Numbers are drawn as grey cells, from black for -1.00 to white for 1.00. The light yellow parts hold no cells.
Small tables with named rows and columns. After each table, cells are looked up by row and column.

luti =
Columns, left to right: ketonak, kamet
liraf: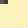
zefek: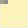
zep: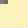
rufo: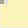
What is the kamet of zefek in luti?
0.13
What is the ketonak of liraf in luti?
-0.29
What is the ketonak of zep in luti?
-0.01
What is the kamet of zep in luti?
-0.11
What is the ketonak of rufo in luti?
0.29
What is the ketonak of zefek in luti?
0.25
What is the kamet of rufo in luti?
0.78
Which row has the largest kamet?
rufo

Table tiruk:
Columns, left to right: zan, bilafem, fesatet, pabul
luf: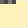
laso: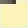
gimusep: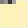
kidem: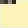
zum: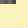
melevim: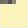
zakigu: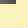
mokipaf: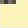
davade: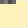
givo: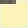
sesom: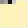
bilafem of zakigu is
-0.23
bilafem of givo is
-0.23
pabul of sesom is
0.60
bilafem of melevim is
-0.08
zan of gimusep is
0.01
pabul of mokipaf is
-0.37
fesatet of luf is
-0.04
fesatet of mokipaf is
-0.11
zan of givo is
-0.27
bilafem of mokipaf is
-0.50
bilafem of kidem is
-0.57
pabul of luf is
-0.42
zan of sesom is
0.14
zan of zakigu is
-0.19
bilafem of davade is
-0.01
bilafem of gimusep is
0.18
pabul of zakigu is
-0.39
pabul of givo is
-0.15
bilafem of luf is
-0.45

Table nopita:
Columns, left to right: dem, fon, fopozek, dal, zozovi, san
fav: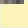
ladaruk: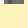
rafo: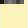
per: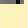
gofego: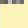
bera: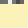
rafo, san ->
-0.21
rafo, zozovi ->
-0.49
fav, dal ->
-0.17
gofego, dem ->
-0.12
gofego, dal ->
-0.16
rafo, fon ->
-0.20
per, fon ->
-0.11
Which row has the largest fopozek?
bera

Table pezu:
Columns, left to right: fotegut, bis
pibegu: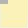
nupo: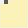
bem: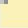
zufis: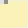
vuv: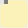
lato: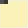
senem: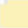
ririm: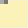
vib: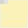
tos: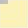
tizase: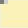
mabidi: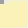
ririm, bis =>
-0.07
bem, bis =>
0.13
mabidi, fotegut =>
0.25
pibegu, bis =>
0.41
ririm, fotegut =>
0.34
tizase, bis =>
0.65
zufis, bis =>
0.12
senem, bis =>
0.81
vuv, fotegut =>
0.80
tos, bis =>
0.53

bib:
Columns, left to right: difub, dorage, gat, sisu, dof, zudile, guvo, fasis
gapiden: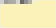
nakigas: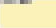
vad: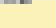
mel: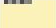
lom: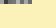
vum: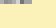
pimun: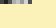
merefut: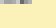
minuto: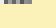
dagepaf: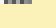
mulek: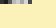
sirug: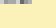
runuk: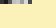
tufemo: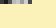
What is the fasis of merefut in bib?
0.39
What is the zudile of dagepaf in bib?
-0.36
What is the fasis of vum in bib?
0.28
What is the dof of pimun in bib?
0.53
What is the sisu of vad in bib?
0.24
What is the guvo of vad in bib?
0.14

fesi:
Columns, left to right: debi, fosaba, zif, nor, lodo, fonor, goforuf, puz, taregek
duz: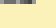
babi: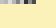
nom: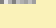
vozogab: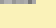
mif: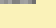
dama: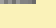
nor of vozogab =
0.18
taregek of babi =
-0.40
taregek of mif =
-0.13
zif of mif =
0.27
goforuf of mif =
0.27
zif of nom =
0.40
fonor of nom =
0.37
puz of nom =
0.49

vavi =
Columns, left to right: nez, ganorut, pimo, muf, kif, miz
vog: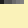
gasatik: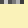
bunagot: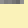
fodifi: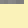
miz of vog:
0.02
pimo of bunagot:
0.02
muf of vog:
-0.17
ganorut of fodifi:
0.00
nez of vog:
-0.78
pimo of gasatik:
-0.37
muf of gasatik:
-0.05
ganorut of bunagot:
-0.02
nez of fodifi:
0.04
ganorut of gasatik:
0.59
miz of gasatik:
-0.52
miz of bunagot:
0.14
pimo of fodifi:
0.07
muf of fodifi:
0.04
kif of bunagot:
-0.17

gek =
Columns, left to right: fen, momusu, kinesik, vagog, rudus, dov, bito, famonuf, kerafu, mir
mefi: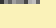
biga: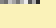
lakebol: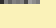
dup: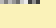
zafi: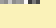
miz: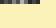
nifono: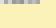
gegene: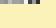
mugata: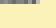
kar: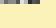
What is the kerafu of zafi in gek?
-0.05
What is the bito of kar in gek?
0.45
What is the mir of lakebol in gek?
-0.02
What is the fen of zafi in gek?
0.23
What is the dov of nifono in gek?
0.16
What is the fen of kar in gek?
0.36
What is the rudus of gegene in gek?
0.27
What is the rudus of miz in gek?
-0.38
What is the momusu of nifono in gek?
0.31
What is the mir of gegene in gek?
-0.62
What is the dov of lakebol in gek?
0.03
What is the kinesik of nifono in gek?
0.64
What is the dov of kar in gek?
0.76
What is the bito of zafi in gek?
0.95
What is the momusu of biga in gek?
-0.14

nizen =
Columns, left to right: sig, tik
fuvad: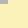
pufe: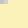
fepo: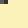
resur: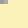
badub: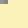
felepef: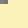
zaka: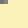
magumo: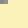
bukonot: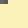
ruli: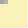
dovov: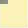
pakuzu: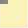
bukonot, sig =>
-0.20
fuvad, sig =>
0.43
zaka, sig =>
-0.09
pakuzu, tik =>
0.08
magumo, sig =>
0.07
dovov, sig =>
0.10
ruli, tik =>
0.41
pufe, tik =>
0.65
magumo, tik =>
0.15
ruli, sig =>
0.30
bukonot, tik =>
-0.28
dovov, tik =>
0.13
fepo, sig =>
-0.28
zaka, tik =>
0.06
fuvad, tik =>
0.43
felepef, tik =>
-0.06
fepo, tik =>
-0.60

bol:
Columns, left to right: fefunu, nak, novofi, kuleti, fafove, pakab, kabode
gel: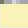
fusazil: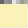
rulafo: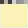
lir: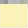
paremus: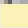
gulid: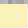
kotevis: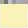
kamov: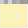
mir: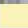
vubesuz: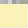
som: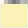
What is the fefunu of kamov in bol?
0.59
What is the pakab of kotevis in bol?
0.31
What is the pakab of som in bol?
0.47
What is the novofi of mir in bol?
0.13
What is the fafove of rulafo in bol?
0.12
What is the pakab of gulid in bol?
0.29
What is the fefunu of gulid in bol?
0.41
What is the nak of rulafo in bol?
0.43
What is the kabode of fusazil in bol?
0.35
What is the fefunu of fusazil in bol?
-0.20
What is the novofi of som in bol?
0.19
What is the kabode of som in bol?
0.41

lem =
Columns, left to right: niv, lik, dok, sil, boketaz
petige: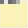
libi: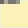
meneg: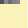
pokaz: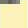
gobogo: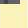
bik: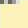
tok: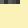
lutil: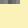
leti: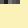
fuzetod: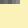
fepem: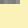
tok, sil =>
-0.41
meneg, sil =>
0.00
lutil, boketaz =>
0.06
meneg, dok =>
-0.14
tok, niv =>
-0.20
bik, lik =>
0.58

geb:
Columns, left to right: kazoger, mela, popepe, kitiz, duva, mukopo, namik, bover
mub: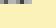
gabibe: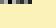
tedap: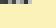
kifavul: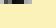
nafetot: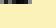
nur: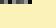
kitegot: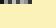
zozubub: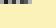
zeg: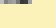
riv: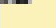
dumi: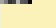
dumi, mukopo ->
-0.30
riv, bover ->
0.42
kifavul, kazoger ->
0.53
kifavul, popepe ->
-0.09
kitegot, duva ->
-0.44
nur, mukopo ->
-0.26
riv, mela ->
-0.37

